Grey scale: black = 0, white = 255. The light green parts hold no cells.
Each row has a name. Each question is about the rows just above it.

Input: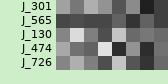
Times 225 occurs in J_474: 1
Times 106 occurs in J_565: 0
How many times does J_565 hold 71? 3

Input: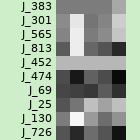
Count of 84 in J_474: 0
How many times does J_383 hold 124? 4
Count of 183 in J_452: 5
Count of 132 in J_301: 1

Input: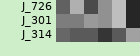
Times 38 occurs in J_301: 1
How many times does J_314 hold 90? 3

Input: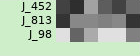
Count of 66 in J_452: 2
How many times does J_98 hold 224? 3
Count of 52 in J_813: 2
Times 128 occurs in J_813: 1
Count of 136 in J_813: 3
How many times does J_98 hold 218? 0

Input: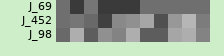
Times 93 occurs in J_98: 3
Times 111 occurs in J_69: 6
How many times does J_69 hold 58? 4
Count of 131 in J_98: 2
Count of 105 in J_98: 1
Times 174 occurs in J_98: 3

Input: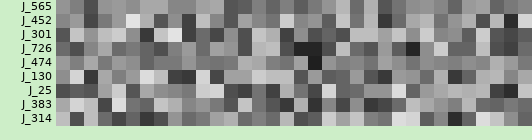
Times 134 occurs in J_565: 4
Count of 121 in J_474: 6
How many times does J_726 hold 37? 3
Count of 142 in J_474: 4
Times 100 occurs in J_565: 3

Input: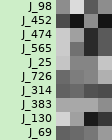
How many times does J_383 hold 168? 3
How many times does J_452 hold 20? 2
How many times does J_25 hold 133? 2

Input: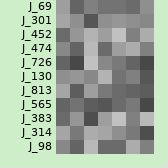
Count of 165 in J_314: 2
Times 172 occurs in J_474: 1
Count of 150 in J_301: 1
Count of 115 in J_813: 0

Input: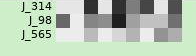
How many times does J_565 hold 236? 4
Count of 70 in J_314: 1
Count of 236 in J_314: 0
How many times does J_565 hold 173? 1

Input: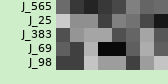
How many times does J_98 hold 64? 3
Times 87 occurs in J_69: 0
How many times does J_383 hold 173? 0
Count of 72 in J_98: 0
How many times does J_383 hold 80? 2

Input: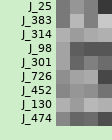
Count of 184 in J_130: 1
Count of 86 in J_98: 2
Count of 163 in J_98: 1

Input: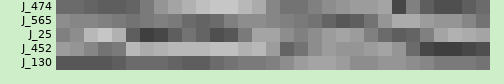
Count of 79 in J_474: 2
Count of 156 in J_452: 4

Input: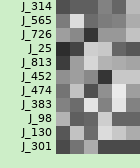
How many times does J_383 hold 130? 3
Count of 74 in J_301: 4
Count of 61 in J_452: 0
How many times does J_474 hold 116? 1
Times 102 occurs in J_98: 3
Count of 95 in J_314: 2
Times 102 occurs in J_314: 1

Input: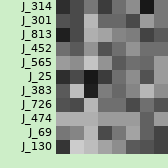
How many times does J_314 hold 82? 0
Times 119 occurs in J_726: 0
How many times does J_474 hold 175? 3
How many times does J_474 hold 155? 4
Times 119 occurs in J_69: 2
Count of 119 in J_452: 0

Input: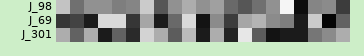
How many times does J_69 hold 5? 1
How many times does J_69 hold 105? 1
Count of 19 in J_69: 1
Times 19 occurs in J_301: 1
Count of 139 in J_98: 1
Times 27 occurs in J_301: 4
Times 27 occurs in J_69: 3

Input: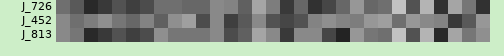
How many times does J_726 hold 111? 4
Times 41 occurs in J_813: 2
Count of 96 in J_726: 1
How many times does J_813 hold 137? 5
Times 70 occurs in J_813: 1

